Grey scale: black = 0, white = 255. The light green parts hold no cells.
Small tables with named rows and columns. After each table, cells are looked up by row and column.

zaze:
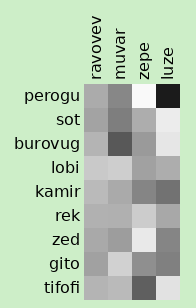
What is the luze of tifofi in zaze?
226
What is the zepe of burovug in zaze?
154
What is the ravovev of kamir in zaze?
186
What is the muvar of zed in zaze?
157
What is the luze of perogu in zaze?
27
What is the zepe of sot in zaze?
173
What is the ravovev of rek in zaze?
177
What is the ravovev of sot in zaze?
163

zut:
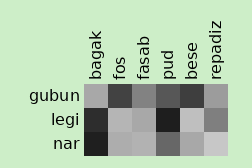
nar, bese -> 168
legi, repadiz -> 127
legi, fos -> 181
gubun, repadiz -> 156
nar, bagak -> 31
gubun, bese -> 62
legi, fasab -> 168
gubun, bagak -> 168
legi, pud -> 30
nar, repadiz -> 199
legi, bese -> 191
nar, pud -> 103

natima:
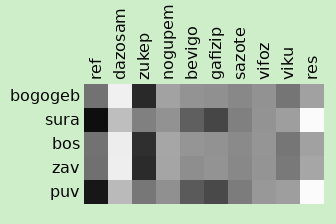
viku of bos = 118
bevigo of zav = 142
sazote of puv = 124
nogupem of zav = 165
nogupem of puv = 144
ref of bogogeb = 114
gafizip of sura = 70
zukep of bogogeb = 41
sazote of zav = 136
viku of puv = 158
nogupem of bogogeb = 162
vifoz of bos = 149
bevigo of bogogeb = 147
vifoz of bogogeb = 146
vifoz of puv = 152
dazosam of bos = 237
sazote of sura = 128
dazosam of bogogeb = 240
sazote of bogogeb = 136
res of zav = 166
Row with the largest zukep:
sura

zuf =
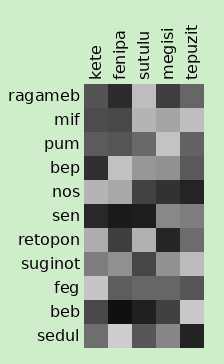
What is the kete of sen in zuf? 40
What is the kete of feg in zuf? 197
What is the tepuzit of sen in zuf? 125
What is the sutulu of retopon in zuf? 177
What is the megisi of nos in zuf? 50
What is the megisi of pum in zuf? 195
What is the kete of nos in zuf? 180
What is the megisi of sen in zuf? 136
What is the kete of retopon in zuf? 173
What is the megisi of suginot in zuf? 146
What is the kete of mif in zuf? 76
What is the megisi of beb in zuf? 65
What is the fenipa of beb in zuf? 16
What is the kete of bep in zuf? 47
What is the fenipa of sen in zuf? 26
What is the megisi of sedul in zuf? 134
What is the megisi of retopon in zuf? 37
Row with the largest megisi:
pum

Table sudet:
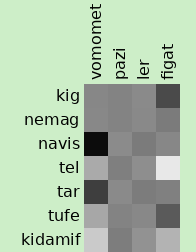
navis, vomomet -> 12
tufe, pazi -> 131
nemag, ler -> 137
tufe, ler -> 136
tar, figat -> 128
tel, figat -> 232
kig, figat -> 74
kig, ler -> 138
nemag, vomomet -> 136
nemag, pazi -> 131
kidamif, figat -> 179
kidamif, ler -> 146
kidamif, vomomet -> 202
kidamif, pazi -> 125
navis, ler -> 123

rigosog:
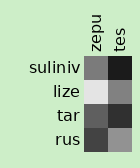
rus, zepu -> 67
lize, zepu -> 228
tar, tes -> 48
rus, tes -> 146
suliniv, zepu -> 123
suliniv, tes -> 27
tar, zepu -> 95
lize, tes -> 129
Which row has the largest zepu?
lize

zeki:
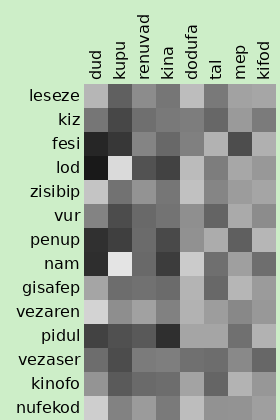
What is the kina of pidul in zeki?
47
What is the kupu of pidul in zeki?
80
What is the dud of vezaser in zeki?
109
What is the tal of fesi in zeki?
178
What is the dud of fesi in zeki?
38
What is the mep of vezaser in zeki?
137
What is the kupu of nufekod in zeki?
130
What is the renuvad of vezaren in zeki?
161
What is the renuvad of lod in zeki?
82
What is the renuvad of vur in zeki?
105
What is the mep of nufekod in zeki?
147
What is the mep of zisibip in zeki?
156
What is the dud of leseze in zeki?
182
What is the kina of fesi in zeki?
104
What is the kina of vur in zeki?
115
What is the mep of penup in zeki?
95
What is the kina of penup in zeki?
73

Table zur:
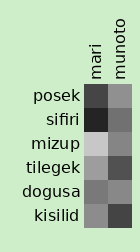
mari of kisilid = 140
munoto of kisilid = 68
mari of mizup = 199
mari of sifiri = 36
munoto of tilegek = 81
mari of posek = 69
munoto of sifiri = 113
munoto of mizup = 133
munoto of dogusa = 136
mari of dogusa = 121
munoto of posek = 144
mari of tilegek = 157
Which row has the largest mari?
mizup

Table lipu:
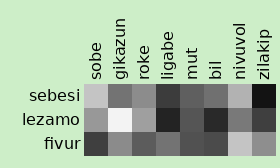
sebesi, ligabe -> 60
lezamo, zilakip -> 63
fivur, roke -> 92
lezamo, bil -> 41
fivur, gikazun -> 139
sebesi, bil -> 112
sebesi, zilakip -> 19
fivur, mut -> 81
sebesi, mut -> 95
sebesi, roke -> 140
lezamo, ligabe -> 35
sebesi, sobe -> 196
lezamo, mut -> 85
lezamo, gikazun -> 243
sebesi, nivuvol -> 178

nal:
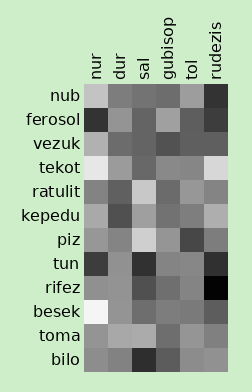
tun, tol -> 135
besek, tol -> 122
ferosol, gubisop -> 160
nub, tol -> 157
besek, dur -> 148
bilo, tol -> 140
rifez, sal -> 80
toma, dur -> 168
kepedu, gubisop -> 114
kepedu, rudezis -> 174
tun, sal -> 49
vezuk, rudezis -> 95
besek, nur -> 245
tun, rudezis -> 48

